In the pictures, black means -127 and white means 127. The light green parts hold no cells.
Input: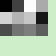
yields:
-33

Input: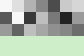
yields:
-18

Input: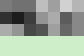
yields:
8

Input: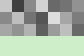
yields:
-22

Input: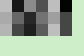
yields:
-57

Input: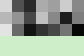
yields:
-120
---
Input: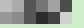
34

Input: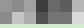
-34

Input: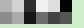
94

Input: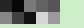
-29

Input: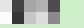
49

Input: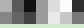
124

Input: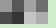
34

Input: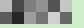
-44

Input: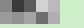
82

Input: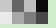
63
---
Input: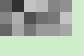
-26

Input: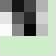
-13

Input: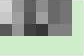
83

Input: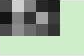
-53

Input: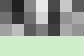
-45

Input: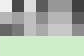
111
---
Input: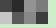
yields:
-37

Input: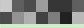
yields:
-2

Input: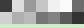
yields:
2

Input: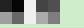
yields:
111

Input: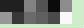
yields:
-32

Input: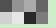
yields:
102

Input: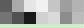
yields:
90

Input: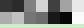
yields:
-103

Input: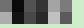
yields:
-86
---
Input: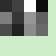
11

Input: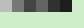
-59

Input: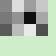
105

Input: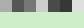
-8

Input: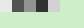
20

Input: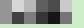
-1

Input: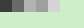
50

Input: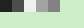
111
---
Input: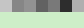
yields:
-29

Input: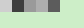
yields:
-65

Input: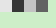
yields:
101

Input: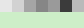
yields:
6

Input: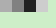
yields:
46

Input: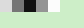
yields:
-9

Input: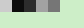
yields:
-115

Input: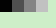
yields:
-125

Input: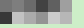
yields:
43

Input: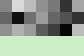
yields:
-35
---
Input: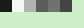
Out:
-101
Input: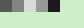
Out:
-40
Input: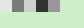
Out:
101
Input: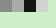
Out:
9
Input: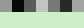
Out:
24
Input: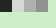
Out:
-90
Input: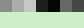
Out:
11
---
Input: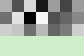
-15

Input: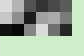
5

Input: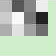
34

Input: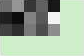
-7

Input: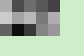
-70

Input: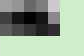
-73

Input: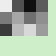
88

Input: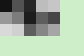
-33

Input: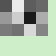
88

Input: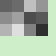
1
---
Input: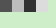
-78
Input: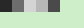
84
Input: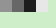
-98
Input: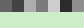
45
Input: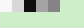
-113
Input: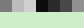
80
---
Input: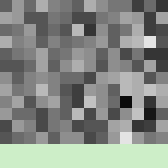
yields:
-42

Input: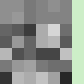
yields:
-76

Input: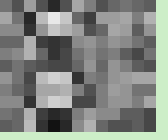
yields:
-34

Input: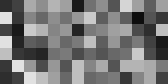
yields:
-81

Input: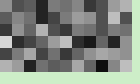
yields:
50

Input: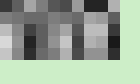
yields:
69

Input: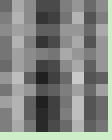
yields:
-1

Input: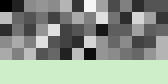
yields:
42
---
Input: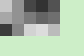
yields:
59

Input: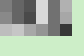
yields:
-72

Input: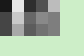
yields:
-1

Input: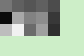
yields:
-81

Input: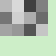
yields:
69

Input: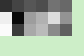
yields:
-32

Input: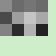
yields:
-93

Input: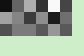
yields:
-38
